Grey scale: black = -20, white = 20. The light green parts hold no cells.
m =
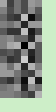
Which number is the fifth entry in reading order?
4
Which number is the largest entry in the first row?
6
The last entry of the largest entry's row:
-6
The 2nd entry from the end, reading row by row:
-10
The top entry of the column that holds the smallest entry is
-8
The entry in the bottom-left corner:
0
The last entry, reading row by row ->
8
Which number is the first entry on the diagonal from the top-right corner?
2
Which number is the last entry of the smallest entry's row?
-6
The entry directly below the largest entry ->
-14
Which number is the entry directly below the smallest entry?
2
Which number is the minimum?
-20
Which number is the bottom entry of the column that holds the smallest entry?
-6
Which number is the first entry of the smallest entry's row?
0
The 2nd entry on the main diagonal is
-8
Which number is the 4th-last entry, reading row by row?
-2
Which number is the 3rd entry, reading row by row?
-2
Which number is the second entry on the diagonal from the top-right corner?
2
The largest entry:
12
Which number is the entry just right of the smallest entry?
8
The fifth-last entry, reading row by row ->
0
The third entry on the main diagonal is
-12
